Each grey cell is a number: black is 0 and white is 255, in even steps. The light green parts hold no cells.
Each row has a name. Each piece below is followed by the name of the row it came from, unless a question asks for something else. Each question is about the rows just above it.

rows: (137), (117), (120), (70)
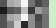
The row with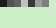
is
(117)
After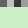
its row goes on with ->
[126]
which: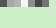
(120)

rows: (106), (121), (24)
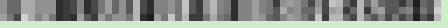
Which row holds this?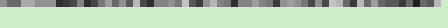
(106)
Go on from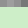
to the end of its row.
[ 72 145  72 195 183 104  59 183 104 158 104  88  88  59 104  31 104  88
 183]
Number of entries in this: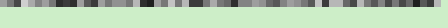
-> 63
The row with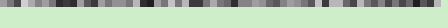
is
(24)
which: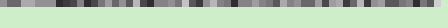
(121)

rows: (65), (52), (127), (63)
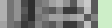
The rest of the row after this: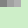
[145  89 176 201  89]
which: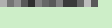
(52)
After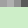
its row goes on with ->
[176 201  89]
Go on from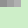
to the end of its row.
[ 89 130]
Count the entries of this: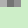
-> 3
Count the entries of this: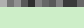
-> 12
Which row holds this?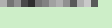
(65)

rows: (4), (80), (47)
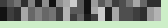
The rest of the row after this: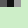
[ 90 130  62  78 115 167 103  47  47]
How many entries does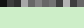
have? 12

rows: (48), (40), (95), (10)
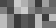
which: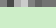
(40)
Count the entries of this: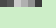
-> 6
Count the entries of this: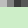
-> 4

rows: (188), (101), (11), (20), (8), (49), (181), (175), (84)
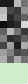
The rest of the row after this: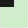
[185 114]
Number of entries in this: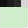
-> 4
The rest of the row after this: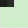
[215]
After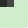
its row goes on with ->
[99]
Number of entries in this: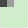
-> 2

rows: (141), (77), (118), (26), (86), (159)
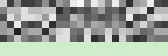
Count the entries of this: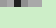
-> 6
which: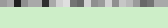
(86)
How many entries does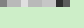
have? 10

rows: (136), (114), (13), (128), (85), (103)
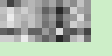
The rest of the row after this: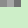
[166 140 194 153]
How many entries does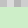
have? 4
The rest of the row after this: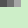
[ 98  98 153 114 219  98  82 126  66]

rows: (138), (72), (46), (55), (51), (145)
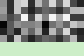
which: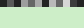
(51)
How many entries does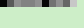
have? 11
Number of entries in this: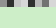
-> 8
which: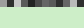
(145)
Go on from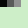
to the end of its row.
[130 130 145   6 114 145 102 199 169]

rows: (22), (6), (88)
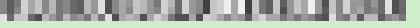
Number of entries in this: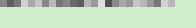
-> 25
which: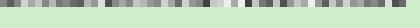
(6)

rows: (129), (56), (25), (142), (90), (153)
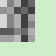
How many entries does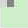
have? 2
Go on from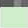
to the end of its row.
[175]
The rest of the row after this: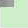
[ 75 104  63]

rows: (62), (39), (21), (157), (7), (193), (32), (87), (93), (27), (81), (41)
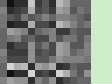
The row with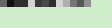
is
(81)
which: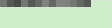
(21)
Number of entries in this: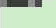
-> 6

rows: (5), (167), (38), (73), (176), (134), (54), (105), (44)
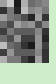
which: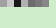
(5)
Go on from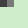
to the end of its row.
[ 92  92  92 135  51]
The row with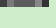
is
(176)

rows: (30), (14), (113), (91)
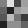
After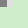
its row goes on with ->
[ 71 159]
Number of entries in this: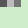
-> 3
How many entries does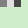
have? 3
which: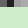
(14)
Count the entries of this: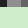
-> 4

